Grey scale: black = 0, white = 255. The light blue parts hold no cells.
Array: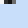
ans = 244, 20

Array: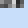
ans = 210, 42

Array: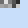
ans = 226, 42

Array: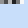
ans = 247, 33

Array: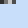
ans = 201, 48

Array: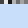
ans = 234, 26
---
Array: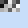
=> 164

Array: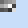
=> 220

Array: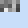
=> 65

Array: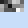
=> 191

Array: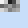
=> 170

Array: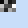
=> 118

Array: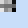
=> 5
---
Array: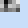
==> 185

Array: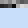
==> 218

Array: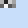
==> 87

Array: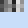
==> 203

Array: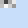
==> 208

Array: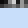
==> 152
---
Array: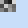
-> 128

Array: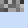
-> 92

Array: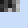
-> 38

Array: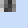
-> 211

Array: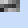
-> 32

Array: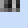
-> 129
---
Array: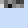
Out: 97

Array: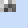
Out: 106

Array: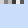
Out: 129

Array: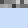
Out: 160

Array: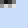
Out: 127

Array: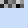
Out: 177

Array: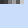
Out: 62

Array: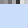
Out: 110
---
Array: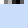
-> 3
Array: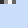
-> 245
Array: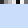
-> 244
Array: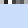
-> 91
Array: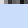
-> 23
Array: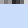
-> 106
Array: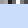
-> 127
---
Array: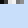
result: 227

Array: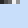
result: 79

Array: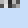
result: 227

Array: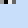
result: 158

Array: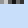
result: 91

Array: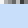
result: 102

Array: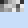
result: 152

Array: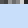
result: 107

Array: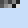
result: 144

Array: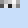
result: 232
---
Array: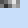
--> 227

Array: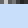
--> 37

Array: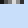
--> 141

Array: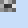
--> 159

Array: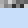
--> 117

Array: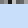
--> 104
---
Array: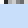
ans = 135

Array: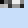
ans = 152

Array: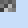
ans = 196

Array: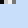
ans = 201

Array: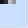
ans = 51

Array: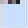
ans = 63

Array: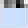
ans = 3

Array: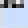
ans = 6

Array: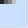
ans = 95
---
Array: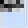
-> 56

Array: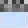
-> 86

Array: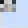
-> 158

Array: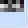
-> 172

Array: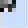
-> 85

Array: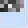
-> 93

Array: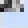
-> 201
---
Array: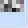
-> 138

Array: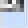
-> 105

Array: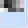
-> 159

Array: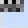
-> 179

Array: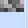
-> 107

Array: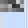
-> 204
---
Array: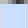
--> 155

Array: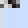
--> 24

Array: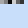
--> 9

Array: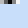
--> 4

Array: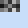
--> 51

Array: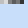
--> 130

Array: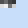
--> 68

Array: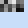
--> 190
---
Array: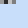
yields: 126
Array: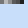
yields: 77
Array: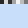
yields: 53
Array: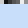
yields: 55
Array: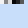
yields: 34
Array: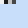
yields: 71
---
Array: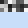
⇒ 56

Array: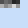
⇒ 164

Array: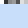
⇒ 138

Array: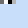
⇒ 4

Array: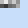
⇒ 105

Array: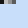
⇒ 147

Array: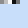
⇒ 248
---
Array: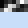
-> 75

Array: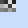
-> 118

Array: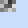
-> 167

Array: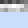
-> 183

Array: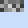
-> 167

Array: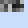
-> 153

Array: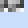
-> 246

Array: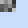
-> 192
